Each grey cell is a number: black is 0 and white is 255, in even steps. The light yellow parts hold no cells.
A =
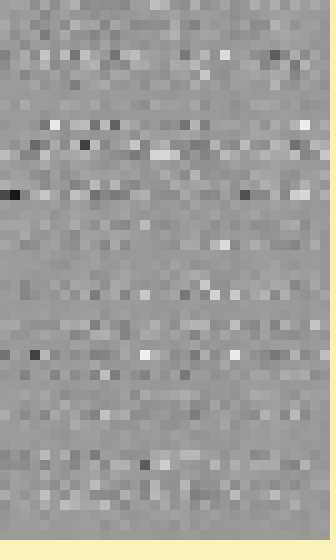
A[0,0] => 158
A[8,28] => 150
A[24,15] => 152
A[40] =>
[158, 156, 150, 153, 160, 152, 170, 153, 159, 151, 147, 150, 156, 157, 145, 147, 150, 146, 159, 138, 141, 164, 145, 158, 148, 155, 157, 159, 153, 166, 149, 158, 151]
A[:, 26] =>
[155, 156, 142, 157, 157, 138, 134, 159, 152, 154, 166, 155, 147, 162, 143, 178, 157, 164, 174, 136, 156, 153, 145, 147, 161, 157, 157, 161, 158, 178, 155, 157, 162, 161, 153, 137, 144, 163, 155, 165, 157, 177, 154, 156, 156, 144, 170, 154, 152, 162, 149, 151, 157, 155]
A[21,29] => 151
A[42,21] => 153
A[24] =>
[165, 158, 138, 142, 157, 160, 147, 142, 164, 152, 134, 167, 139, 155, 154, 152, 149, 144, 168, 166, 141, 181, 217, 137, 158, 172, 161, 142, 141, 133, 152, 169, 150]
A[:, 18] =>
[142, 151, 142, 149, 145, 120, 166, 160, 150, 155, 155, 154, 116, 166, 142, 133, 159, 140, 158, 167, 149, 158, 156, 155, 168, 154, 156, 162, 162, 120, 155, 159, 171, 153, 155, 150, 154, 121, 154, 172, 159, 146, 153, 155, 158, 181, 154, 158, 182, 168, 159, 158, 159, 155]
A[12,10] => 186
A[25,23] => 150
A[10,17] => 159
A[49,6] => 143
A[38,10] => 150
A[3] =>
[162, 144, 156, 162, 125, 152, 168, 146, 145, 134, 152, 132, 150, 152, 154, 152, 165, 176, 149, 155, 164, 162, 150, 139, 148, 145, 157, 162, 166, 161, 158, 153, 150]
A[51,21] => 159
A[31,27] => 154
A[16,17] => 151
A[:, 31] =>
[168, 154, 159, 153, 150, 164, 155, 164, 154, 155, 149, 154, 156, 158, 182, 142, 154, 158, 158, 154, 153, 154, 157, 158, 169, 155, 155, 161, 165, 153, 155, 156, 196, 154, 155, 149, 154, 140, 154, 158, 158, 154, 155, 155, 154, 146, 152, 156, 162, 153, 155, 156, 156, 155]
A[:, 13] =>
[158, 153, 138, 152, 151, 188, 170, 151, 156, 155, 149, 154, 164, 145, 197, 123, 155, 159, 138, 169, 154, 153, 154, 157, 155, 154, 152, 156, 151, 158, 154, 152, 155, 150, 155, 153, 155, 144, 154, 140, 157, 142, 150, 152, 154, 145, 155, 155, 154, 159, 156, 150, 152, 154]
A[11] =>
[156, 155, 155, 156, 148, 154, 156, 153, 155, 151, 152, 152, 154, 154, 154, 153, 153, 155, 154, 155, 153, 154, 152, 148, 154, 152, 155, 156, 157, 155, 152, 154, 153]
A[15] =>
[188, 166, 133, 133, 191, 157, 166, 168, 176, 159, 150, 142, 137, 123, 137, 212, 216, 195, 133, 149, 131, 143, 185, 170, 154, 164, 178, 168, 168, 188, 133, 142, 198]
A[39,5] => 153
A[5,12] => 177
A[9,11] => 155
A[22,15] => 147
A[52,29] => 152
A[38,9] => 156
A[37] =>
[150, 153, 132, 155, 159, 133, 161, 140, 152, 132, 189, 125, 155, 144, 132, 157, 146, 159, 121, 154, 155, 146, 150, 158, 150, 164, 163, 151, 171, 164, 170, 140, 148]
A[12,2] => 156
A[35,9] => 129
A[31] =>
[153, 156, 156, 155, 159, 153, 155, 156, 158, 159, 147, 155, 160, 152, 154, 151, 153, 148, 159, 149, 155, 152, 153, 153, 153, 154, 157, 154, 151, 154, 150, 156, 156]
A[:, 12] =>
[136, 153, 156, 150, 155, 177, 137, 163, 150, 155, 158, 154, 173, 158, 164, 137, 162, 155, 143, 130, 160, 163, 137, 162, 139, 152, 159, 164, 163, 133, 155, 160, 132, 133, 163, 166, 151, 155, 158, 159, 156, 171, 149, 159, 158, 145, 176, 156, 141, 175, 137, 152, 161, 154]

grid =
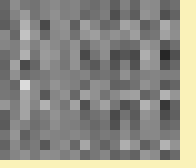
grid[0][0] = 104
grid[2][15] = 112
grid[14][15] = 117
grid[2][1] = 114
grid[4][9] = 132
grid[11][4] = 126
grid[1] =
[99, 131, 154, 116, 131, 144, 128, 132, 103, 113, 125, 79, 116, 93, 147, 138, 80, 99]
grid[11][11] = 74
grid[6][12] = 127
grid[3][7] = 114
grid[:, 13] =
[102, 93, 149, 158, 110, 73, 82, 117, 113, 160, 97, 91, 99, 117, 147, 99]
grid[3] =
[137, 104, 194, 150, 104, 136, 143, 114, 148, 158, 132, 145, 135, 158, 112, 118, 161, 142]
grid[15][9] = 119
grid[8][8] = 103
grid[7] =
[106, 144, 108, 116, 122, 134, 131, 126, 132, 110, 116, 107, 144, 117, 129, 132, 126, 126]
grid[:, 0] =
[104, 99, 93, 137, 133, 108, 100, 106, 118, 119, 150, 95, 91, 116, 99, 115]
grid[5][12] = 86
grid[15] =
[115, 133, 145, 122, 142, 140, 126, 139, 105, 119, 134, 98, 112, 99, 151, 140, 87, 106]
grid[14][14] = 96
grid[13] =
[116, 149, 96, 118, 135, 131, 128, 135, 128, 112, 122, 116, 139, 117, 135, 136, 122, 126]
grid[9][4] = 88
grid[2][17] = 139
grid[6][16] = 80
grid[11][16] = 77
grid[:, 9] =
[109, 113, 133, 158, 132, 116, 89, 110, 144, 145, 136, 113, 105, 112, 118, 119]
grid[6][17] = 103
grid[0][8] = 116
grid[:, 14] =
[141, 147, 94, 112, 153, 174, 155, 129, 145, 100, 178, 147, 137, 135, 96, 151]
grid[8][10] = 139
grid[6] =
[100, 162, 74, 102, 151, 135, 119, 146, 105, 89, 121, 84, 127, 82, 155, 147, 80, 103]
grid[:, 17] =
[111, 99, 139, 142, 111, 80, 103, 126, 101, 149, 99, 96, 108, 126, 147, 106]
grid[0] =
[104, 141, 120, 115, 131, 138, 127, 132, 116, 109, 121, 95, 129, 102, 141, 138, 101, 111]
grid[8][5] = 147
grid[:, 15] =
[138, 138, 112, 118, 140, 149, 147, 132, 132, 115, 149, 137, 135, 136, 117, 140]

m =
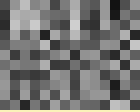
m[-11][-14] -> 77
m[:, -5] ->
[87, 55, 49, 73, 86, 151, 111, 142, 141, 150, 101]
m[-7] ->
[91, 126, 127, 121, 185, 54, 85, 110, 87, 86, 146, 142, 47, 197]
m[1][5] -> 107
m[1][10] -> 153
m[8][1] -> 87
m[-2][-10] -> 156
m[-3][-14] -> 152
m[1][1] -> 179
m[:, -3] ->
[18, 24, 108, 107, 142, 41, 169, 94, 28, 47, 191]
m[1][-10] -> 119
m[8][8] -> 151
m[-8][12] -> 176
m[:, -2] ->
[79, 118, 75, 176, 47, 146, 48, 150, 129, 71, 176]
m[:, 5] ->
[70, 107, 86, 168, 54, 130, 57, 152, 133, 79, 159]
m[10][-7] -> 139
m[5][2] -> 118
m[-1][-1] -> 62
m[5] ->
[148, 59, 118, 61, 88, 130, 153, 45, 146, 151, 72, 41, 146, 95]
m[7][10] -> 66
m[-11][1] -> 148
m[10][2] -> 38
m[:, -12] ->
[189, 170, 164, 89, 127, 118, 119, 70, 142, 156, 38]
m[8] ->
[152, 87, 142, 85, 108, 133, 145, 65, 151, 141, 113, 28, 129, 88]
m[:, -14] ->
[77, 53, 43, 70, 91, 148, 111, 144, 152, 147, 90]
